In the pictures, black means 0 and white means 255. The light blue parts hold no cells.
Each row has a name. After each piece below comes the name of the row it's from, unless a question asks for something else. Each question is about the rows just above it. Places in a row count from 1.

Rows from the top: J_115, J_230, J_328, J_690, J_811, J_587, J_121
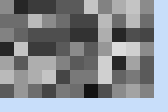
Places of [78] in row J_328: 3 4 5 10
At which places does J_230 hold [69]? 6 7
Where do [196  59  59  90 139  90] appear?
J_690
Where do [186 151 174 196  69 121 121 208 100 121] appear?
J_587
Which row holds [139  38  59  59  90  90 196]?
J_115

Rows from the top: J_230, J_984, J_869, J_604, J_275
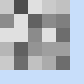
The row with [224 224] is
J_869
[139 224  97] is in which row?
J_984
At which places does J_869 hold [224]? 1 2 4
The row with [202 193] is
J_230
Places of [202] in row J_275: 1
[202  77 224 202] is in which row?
J_230

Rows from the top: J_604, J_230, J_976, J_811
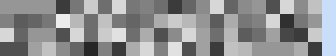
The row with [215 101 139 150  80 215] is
J_604
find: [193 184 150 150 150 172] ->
J_811
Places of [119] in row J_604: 6 10
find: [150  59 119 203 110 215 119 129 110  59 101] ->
J_604
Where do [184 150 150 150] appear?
J_811

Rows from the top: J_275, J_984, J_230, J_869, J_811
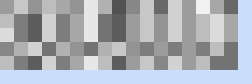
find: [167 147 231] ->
J_275
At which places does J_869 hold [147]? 6 10
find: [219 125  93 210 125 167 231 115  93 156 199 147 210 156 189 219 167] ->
J_230
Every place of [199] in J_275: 2 11

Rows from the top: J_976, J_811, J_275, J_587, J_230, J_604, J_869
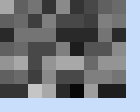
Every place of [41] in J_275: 1 5 6 7 9
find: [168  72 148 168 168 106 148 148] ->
J_230
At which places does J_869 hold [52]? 1 2
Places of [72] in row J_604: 5 6
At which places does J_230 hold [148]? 1 4 8 9
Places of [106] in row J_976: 9
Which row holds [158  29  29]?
J_869

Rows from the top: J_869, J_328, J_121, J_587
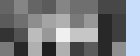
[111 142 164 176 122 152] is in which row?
J_328
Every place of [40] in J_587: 2 8

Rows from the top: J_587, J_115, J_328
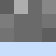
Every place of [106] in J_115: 2 3
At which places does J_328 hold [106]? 2 3

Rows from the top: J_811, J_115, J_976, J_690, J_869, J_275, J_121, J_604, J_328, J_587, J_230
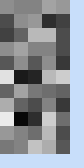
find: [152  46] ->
J_115
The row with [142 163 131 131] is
J_690
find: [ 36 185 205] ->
J_275
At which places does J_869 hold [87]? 1 3
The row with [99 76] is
J_604
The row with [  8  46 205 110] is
J_328

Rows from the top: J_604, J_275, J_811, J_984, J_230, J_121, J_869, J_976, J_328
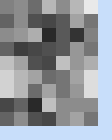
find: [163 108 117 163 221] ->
J_121
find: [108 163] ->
J_869

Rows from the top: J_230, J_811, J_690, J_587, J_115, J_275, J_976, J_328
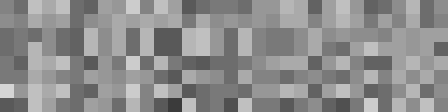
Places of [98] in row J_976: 7 23 27
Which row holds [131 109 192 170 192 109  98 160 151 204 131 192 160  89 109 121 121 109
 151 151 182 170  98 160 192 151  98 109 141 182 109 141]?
J_230

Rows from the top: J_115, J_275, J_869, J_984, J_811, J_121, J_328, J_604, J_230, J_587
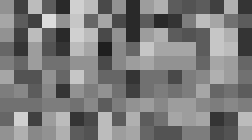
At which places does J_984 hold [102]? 1 10
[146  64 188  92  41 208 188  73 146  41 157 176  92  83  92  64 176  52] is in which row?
J_115
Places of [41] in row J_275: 10 12

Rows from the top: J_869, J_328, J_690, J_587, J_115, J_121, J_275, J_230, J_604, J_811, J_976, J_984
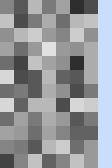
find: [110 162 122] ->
J_604
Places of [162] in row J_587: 1
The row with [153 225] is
J_587

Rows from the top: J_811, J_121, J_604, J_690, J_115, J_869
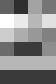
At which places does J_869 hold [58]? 1 2 3 4
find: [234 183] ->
J_121
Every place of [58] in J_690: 2 3
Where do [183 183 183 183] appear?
J_115
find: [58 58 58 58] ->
J_869
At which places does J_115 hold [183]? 1 2 3 4

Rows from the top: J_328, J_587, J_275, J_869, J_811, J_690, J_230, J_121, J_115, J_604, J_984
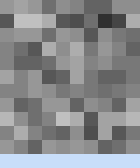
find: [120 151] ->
J_869
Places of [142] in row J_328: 5 9 10
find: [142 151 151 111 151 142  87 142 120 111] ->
J_275
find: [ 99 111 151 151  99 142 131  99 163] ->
J_121
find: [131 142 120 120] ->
J_811

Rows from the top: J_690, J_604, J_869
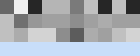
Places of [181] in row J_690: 4 5
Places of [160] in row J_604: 4 5 7 9 10
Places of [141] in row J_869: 5
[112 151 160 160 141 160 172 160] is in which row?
J_604
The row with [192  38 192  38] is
J_690
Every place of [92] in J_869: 6
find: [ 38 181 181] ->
J_690

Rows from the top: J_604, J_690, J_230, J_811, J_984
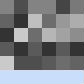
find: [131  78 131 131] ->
J_604
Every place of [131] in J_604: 1 3 4
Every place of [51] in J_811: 2 4 6
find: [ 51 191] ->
J_690
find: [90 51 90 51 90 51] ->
J_811
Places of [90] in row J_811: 1 3 5

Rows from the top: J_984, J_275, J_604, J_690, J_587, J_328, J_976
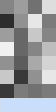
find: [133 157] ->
J_984
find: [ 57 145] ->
J_328
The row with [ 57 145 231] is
J_328
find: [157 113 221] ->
J_984
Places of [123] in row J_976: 2 4
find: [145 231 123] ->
J_275

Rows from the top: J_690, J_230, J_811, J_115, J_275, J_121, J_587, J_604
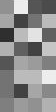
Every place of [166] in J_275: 2
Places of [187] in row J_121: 2 3
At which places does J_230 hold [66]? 2
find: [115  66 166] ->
J_587

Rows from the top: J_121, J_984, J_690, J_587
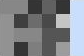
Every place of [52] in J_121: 3 5
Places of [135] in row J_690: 2 3
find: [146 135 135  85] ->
J_690
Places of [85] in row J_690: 4 5
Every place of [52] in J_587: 2

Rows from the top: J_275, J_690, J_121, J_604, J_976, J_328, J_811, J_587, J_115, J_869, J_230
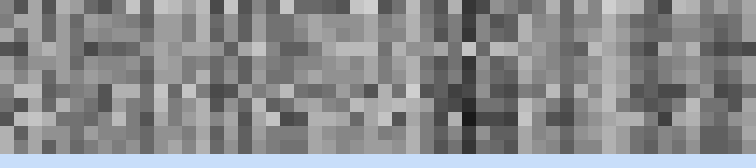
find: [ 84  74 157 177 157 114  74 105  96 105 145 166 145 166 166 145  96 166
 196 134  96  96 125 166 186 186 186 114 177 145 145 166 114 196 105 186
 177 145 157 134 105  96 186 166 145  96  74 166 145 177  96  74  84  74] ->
J_604
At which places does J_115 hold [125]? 10 13 31 42 47 51
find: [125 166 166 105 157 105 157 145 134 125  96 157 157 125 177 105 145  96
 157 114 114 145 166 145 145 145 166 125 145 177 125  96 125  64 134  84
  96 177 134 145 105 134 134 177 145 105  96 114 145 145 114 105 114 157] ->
J_690
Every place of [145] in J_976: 3 4 7 10 19 24 35 39 43 50
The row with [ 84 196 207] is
J_275
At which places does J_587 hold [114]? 1 7 11 21 35 36 51 52

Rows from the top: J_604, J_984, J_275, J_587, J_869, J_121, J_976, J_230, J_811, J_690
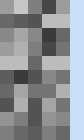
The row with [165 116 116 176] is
J_976
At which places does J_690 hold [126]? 1 4
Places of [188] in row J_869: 1 2 4 5
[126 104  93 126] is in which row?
J_690

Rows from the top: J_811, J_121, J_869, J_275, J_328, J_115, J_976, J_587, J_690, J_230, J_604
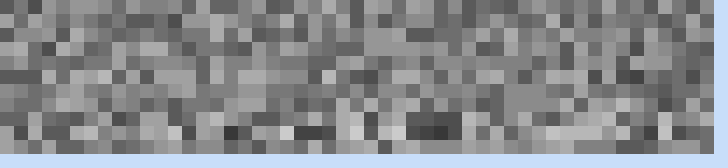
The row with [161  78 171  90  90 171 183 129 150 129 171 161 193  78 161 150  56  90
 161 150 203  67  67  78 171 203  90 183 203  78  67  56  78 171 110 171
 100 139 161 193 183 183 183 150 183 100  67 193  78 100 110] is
J_230
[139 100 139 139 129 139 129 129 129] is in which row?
J_328
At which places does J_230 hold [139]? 38
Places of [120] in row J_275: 13 15 16 20 23 49
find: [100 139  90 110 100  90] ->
J_811
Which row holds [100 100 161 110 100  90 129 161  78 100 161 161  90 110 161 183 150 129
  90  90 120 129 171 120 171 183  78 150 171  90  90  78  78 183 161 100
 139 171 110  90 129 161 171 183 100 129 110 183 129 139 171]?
J_690
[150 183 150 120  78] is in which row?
J_587

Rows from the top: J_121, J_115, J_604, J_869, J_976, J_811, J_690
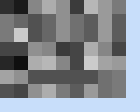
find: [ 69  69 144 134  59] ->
J_869
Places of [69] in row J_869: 1 2 6 9
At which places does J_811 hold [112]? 8
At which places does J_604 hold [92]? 7 9
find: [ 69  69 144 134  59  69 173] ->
J_869
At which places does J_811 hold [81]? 3 4 5 6 7

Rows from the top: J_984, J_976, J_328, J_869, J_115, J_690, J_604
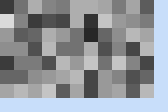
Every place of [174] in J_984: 3 6 7
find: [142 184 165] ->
J_328

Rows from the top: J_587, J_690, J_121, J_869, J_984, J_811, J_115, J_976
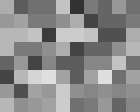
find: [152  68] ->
J_984
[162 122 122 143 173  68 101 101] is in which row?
J_690
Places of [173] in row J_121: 10

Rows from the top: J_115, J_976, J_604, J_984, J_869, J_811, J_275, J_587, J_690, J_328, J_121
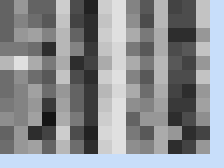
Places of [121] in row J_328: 10
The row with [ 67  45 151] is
J_275
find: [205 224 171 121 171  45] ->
J_604

